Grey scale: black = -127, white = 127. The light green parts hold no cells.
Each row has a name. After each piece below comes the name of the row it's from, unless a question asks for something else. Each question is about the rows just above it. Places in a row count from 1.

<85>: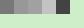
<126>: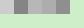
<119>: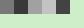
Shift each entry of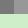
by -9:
[-16  15]
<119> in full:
[ -7 -70  33  67 -60]

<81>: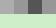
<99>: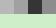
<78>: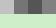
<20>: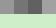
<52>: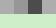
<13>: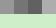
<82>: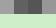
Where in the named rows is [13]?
<99>, 4
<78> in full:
[ 66 -10 -42   1]

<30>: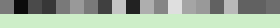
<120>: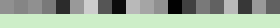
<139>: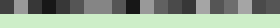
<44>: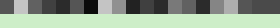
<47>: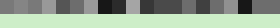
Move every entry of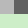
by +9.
[ 66 -21]
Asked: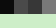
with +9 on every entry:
[-107  -44  -63    3]
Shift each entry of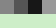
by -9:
[  -4  -51 -113   16]
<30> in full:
[  -6 -116  -53  -72   -6   25   -6  -63   68  -93   46    5   95   37
   25  -30   57  -30  -30  -18]
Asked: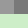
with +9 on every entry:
[34  3]

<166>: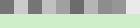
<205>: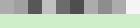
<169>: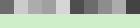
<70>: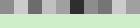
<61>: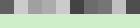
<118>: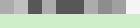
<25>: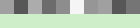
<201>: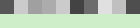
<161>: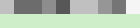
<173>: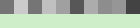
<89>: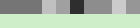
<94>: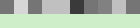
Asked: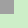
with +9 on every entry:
[41]
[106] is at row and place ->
<166>, 10
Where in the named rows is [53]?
<166>, 7
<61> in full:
[-31  75  32  44  75 -60 -19 -10  64 -49]
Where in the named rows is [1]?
<94>, 8
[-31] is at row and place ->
<61>, 1

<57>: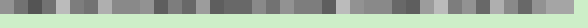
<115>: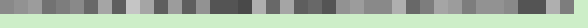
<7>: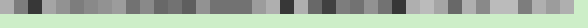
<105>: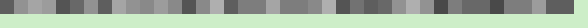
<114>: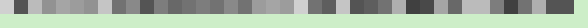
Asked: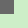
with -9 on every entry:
[-32]
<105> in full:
[-33  18  37  28 -43 -23  18 -33  37  18   9  28   9 -43   9  47 -33  -2
  -2  37  -2  -2   9  47 -43 -13 -33 -23  18  47  18 -54  -2 -23 -23 -54
  -2  -2  28 -33 -33]

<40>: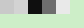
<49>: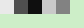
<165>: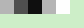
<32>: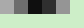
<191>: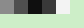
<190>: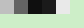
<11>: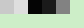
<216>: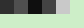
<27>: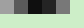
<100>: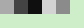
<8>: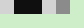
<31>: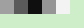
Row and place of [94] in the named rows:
<11>, 2
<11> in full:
[  73   94 -123 -101    2]
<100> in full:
[  42  -60 -112   83   11]
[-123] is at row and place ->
<11>, 3
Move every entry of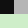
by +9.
[-103   62]
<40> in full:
[  73   83 -112  -18  105]

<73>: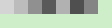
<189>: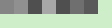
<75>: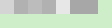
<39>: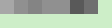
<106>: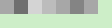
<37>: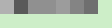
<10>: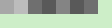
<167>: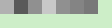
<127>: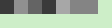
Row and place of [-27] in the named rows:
<127>, 3
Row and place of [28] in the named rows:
<37>, 5
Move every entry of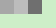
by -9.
[ 30  51 -25]
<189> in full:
[  4  16 -48  39 -48 -16 -38]
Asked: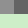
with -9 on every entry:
[  7 -36]
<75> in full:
[ 84  49  60  49 103  39  39]
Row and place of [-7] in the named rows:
<167>, 7

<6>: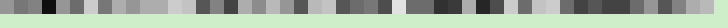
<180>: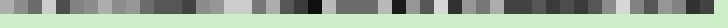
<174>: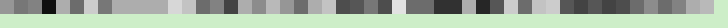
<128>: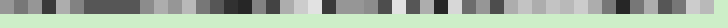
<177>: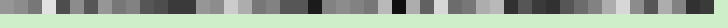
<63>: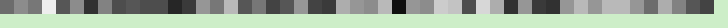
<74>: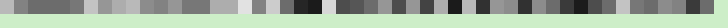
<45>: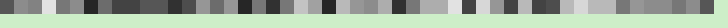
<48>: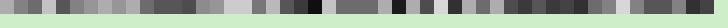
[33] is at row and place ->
<45>, 23
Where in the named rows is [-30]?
<177>, 31
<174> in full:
[  22   -8    2 -112   45  -19   76   -8   45   45   45   45   87   67
  -19    2  -60   45   12   57   22  -19   45   67  -50  -41   -8  -50
   98  -19  -19  -78  -78   45  -89  -41   76  -19   67   76  -41  -60
  -41  -60  -50  -19   12  -19    2   45   57]

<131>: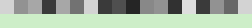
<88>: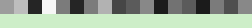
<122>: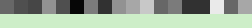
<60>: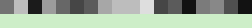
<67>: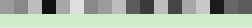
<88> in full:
[  28   61  -90  118   -4  -90   -4   50  -57  -36    8 -100  -13  -36
 -100   -4  -48    8]
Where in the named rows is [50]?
<88>, 8
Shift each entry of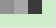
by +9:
[ 27  48 -60]

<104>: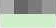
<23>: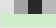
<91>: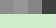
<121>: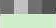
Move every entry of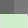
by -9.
[-33 -14]
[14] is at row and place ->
<91>, 1
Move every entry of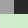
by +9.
[ 43 -77]

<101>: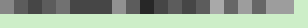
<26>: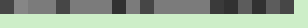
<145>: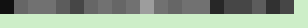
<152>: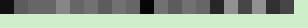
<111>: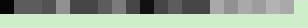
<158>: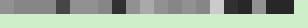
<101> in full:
[  6 -35 -57 -35 -14 -57 -57 -57  17 -35 -88 -57 -35 -57 -35  41 -25  29
 -25  29  29]
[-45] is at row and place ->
<111>, 4
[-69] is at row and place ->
<26>, 16
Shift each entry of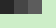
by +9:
[-79 -48 -26]
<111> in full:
[-121  -35  -35  -45   17  -57  -57  -35   -4  -57 -110  -57  -35  -57
  -57   41   17   41   29   51   41]

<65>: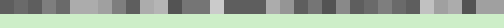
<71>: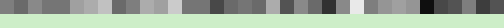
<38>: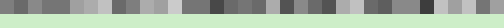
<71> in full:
[  -1  -21    9  -10  -10   32   44   65  -21   -1   44   32   75  -10
  -10  -55  -21  -10  -21   44  -44    9  -21  -78    9  105   -1   21
   32   21 -112  -55  -44   -1  -66  -44]
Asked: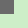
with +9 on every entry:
[-12]
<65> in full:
[-33 -21 -33  -1 -21  44  44  32  -1 -33  44  53 -44 -10 -10  75 -33 -33
 -33  44  21 -33 -10 -44   9 -33 -21  -1 -21 -33  65  32  44 -44  32  32]
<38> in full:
[ -1 -21   9 -10 -10  32  44  65 -21  -1  44  32  75 -10 -10 -55 -21 -10
 -21  44 -44   9 -21 -44  44  65 -21 -33   9   9 -66  65  32  65 -10  32]
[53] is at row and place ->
<65>, 12

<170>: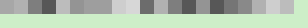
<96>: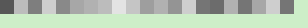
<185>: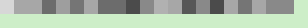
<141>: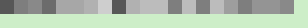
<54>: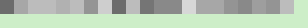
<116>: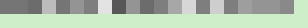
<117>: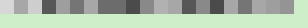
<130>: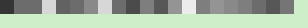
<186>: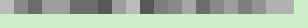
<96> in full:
[-40  60  -1  78   9  39  49  60  99  69  30  49  20  78 -10 -19  49 -10
  39  78 -10]
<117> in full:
[ 87  39  78 -40  30 -10  39 -19 -19 -52   9  49  39 -40   9 -52  39 -10
  39  30  20]
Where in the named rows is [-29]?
<130>, 5
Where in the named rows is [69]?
<96>, 10

